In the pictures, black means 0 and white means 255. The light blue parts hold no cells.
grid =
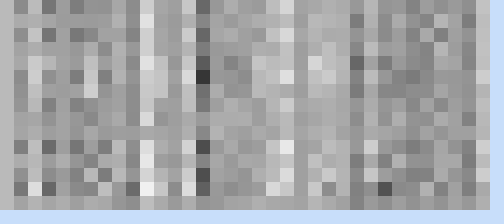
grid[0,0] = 186
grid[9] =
[186, 165, 173, 158, 163, 149, 167, 154, 158, 157, 169, 165, 160, 175, 136, 179, 163, 159, 170, 164, 184, 165, 174, 179, 163, 151, 170, 165, 159, 144, 162, 149, 160, 160, 181]
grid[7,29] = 136
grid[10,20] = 232
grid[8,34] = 184
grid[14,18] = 175
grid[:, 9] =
[140, 143, 132, 152, 138, 148, 141, 141, 140, 157, 142, 135, 149, 107, 142]
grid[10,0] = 186
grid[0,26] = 182
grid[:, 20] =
[213, 188, 216, 193, 192, 223, 172, 203, 185, 184, 232, 196, 219, 199, 167]
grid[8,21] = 159
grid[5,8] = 178
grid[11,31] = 168
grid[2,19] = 193
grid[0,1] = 139
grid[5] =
[186, 140, 205, 144, 159, 125, 198, 128, 178, 148, 204, 196, 161, 217, 54, 152, 150, 141, 184, 192, 223, 163, 192, 202, 180, 131, 187, 151, 132, 123, 138, 153, 152, 148, 205]
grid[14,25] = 131
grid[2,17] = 160
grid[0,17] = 159
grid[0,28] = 152
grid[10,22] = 164
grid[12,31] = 171
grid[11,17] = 168
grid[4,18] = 196
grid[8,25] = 141
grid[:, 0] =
[186, 186, 186, 186, 186, 186, 186, 186, 186, 186, 186, 186, 186, 186, 186]
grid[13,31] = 130
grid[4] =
[186, 168, 202, 182, 163, 155, 191, 158, 174, 138, 225, 192, 151, 198, 91, 155, 132, 149, 196, 187, 192, 159, 214, 190, 183, 103, 162, 124, 153, 139, 133, 168, 164, 133, 191]
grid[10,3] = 107
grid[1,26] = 177
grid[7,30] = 162
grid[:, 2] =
[187, 175, 195, 173, 202, 205, 191, 184, 166, 173, 190, 183, 188, 221, 179]
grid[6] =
[186, 145, 191, 160, 157, 161, 206, 148, 160, 141, 200, 195, 153, 191, 112, 172, 147, 150, 185, 179, 172, 158, 185, 180, 169, 123, 167, 135, 134, 141, 141, 165, 153, 146, 180]
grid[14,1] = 163

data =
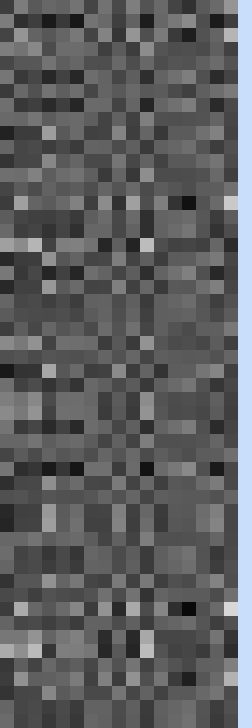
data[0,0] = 61
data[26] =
[25, 51, 52, 167, 87, 105, 62, 65, 138, 60, 99, 51, 93, 94, 117, 133, 64]
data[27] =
[111, 65, 76, 52, 72, 52, 104, 95, 74, 91, 57, 95, 106, 117, 82, 54, 71]
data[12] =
[111, 109, 129, 93, 108, 114, 95, 58, 101, 56, 142, 76, 76, 77, 81, 105, 63]
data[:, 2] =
[89, 62, 99, 136, 87, 70, 81, 63, 117, 60, 74, 71, 129, 76, 100, 64, 68, 181, 61, 71, 65, 74, 75, 71, 146, 75, 52, 76, 136, 147, 70, 115, 75, 54, 72, 75, 65, 67, 115, 75, 74, 86, 63, 103, 74, 147, 186, 67, 95, 71, 74, 75]
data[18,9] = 67
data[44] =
[100, 71, 74, 63, 74, 60, 98, 98, 76, 96, 60, 95, 101, 108, 85, 62, 81]
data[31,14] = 84
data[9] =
[34, 60, 60, 157, 89, 106, 65, 67, 132, 62, 101, 56, 91, 91, 112, 129, 67]
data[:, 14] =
[90, 78, 82, 75, 95, 80, 95, 82, 83, 112, 84, 104, 81, 92, 83, 87, 83, 64, 109, 80, 110, 85, 87, 94, 71, 90, 117, 82, 75, 71, 80, 84, 92, 80, 106, 89, 109, 111, 84, 83, 84, 104, 91, 80, 85, 80, 59, 96, 86, 104, 84, 83]
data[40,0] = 101
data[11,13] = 89
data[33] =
[117, 46, 54, 26, 54, 22, 111, 112, 60, 107, 19, 106, 120, 137, 80, 26, 72]
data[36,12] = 89
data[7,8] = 67
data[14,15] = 106
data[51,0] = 107
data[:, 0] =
[61, 124, 68, 126, 71, 118, 58, 111, 105, 34, 101, 52, 111, 69, 60, 92, 105, 160, 41, 120, 40, 101, 91, 62, 138, 80, 25, 111, 126, 138, 116, 102, 69, 117, 47, 80, 40, 37, 103, 108, 101, 51, 73, 60, 100, 119, 171, 56, 60, 52, 101, 107]
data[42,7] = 112
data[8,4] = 103
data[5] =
[118, 57, 70, 40, 66, 39, 109, 99, 70, 94, 46, 99, 112, 126, 80, 43, 68]
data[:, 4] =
[98, 57, 101, 108, 94, 66, 94, 62, 103, 89, 73, 89, 108, 86, 105, 70, 68, 126, 86, 65, 90, 74, 78, 85, 111, 82, 87, 72, 108, 111, 66, 102, 86, 54, 92, 81, 91, 92, 102, 73, 73, 100, 76, 106, 74, 118, 126, 85, 101, 90, 74, 73]
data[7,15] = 42
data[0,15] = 106
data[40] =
[101, 70, 74, 61, 73, 59, 99, 98, 76, 95, 59, 96, 102, 110, 84, 61, 80]
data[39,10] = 59
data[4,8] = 104
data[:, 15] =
[106, 27, 100, 95, 107, 43, 109, 42, 100, 129, 61, 116, 105, 93, 106, 60, 51, 102, 121, 40, 127, 63, 72, 95, 92, 82, 133, 54, 95, 91, 43, 101, 93, 26, 123, 82, 127, 132, 101, 56, 61, 131, 76, 106, 62, 116, 95, 97, 106, 116, 61, 58]
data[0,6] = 69
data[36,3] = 152
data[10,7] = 98

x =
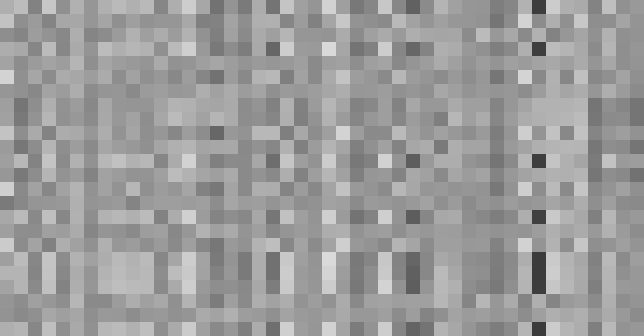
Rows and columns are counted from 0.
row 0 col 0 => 175
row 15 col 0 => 168
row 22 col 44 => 153
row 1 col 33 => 150
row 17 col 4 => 174
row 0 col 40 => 175
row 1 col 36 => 140
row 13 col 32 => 147
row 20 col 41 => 169
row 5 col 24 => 195
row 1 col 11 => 150
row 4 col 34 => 157
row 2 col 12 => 156
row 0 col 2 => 130
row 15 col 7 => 178
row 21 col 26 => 161
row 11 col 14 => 156
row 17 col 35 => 130
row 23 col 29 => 100
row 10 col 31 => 122
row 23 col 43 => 185
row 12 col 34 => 163
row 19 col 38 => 59
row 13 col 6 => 146
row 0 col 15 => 114
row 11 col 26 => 129
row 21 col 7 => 138
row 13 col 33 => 150
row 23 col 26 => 147
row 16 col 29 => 155
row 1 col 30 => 149
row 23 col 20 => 207
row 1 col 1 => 143
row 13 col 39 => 186
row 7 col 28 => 130
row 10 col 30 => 172
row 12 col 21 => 130
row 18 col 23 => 218
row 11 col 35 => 117
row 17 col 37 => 210

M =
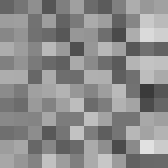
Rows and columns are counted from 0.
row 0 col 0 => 100
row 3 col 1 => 157
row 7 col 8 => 178
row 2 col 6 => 148
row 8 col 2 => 132
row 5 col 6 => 176
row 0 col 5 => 160
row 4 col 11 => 192
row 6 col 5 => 151
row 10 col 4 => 94
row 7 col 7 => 125
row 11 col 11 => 105
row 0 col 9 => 173
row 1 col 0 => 157
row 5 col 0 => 173
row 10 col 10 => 225
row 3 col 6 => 151
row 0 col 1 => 117
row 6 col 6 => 133
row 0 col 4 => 127
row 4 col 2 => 122
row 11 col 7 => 199
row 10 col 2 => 103
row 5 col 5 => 109
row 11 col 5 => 127
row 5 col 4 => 110
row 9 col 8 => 117
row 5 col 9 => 112
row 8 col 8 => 116
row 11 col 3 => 193
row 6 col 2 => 160
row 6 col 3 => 166
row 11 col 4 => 157
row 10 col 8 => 75
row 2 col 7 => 110
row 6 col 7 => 158
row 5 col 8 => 95

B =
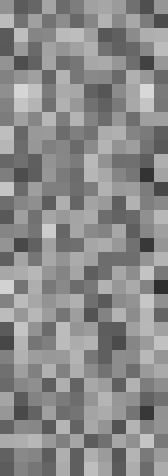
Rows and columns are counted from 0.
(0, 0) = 146
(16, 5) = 165
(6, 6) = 98
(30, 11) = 147
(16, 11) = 159
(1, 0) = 187
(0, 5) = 125
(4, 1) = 78
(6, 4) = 170
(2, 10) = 174
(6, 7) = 86
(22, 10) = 182
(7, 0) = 130
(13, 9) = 157
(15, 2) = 113
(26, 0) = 112
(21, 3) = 147
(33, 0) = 92
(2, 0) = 90
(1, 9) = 168
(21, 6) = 111
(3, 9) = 103
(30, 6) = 168
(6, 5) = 167
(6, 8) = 139
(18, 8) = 110
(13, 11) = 71
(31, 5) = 165
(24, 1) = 181
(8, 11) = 160
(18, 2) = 118
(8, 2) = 134
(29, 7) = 171
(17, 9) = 113
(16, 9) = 94
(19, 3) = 149
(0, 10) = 79
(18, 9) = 110
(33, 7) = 163
